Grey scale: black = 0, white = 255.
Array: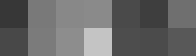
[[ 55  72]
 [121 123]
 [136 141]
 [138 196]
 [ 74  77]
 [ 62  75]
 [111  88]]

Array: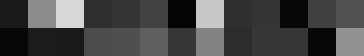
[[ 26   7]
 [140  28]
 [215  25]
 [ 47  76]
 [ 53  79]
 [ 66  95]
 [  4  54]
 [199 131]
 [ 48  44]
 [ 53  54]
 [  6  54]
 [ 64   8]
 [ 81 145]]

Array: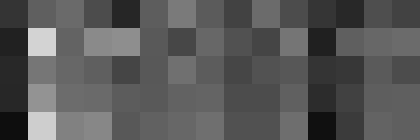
[[ 52  33  40  39  14]
 [ 95 211 118 147 206]
 [106  99 103 108 129]
 [ 76 138  95 106 135]
 [ 38 142  69  92  88]
 [ 93  89  88  89  97]
 [122  71 112  98 103]
 [ 91 103  92 100 111]
 [ 66  81  70  76  81]
 [107  69  82  76  81]
 [ 76 117  87  96 110]
 [ 53  32  52  44  16]
 [ 40  95  55  65  59]
 [ 78 103  90  94  99]
 [ 66 107  76  95  95]]

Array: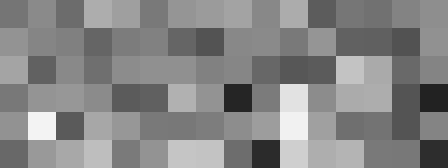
[[117 147 164 120 146 104]
 [138 133  97 148 243 153]
 [108 128 137 151  90 168]
 [173 101 111 139 167 190]
 [159 124 140  91 151 122]
 [121 129 144  96 121 147]
 [149 101 144 177 120 197]
 [155  83 129 147 125 195]
 [163 136 134  37 141 109]
 [136 138 103 123 157  43]
 [172 121  87 226 241 207]
 [ 92 149  91 140 160 174]
 [118  97 195 171 111 180]
 [113  96 170 173 115 121]
 [131  82 105  84  84 120]
 [142 145 132  34 132  45]]

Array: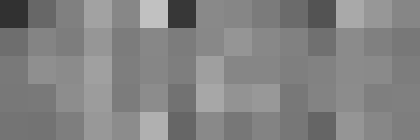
[[ 49 110 121 120 116]
 [103 132 143 121 115]
 [128 125 139 141 126]
 [162 150 160 156 152]
 [135 124 126 124 140]
 [193 135 134 140 176]
 [ 55 124 126 114 102]
 [137 136 159 167 137]
 [134 149 134 147 119]
 [123 136 134 152 131]
 [107 129 127 120 119]
 [ 83 112 130 131 101]
 [169 139 139 140 149]
 [151 128 138 127 135]
 [134 120 125 128 126]]

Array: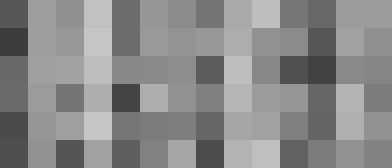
[[ 87  61 105 106  75  79]
 [158 158 160 155 149 146]
 [144 151 162 117 159  84]
 [193 197 189 173 198 161]
 [108 108 136  69 119  95]
 [149 153 138 174 124 129]
 [139 147 142 146 126 166]
 [116 151  92 128 102  77]
 [169 173 190 181 166 179]
 [190 145 135 156 161 191]
 [118 139  81 150 128  98]
 [104  86  66 102 100 124]
 [156 161 137 180 175 145]
 [156 143 133 125 145 130]]
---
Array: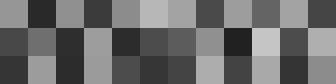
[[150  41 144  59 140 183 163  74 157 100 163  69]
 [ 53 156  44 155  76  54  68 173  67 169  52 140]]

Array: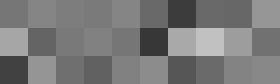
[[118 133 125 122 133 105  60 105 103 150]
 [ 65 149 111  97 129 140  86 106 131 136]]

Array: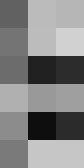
[[ 97 187 182]
 [108  33  44]
 [140  14  43]]

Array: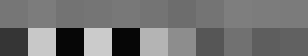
[[118 124 115 117 120 116 109 116 126 124 123]]

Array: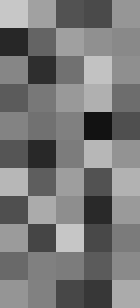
[[199 161  82  74 150]
 [134  46 113 194 143]
 [131 113 128  18  79]
 [183  94 158  82 178]
 [155  69 198  72 123]
 [149 129  71  55 171]]

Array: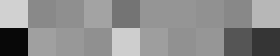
[[209 137 143 163 116 149 149 145 136 183]]

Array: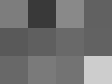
[[125  57 137  97]
 [104 122 115 205]]
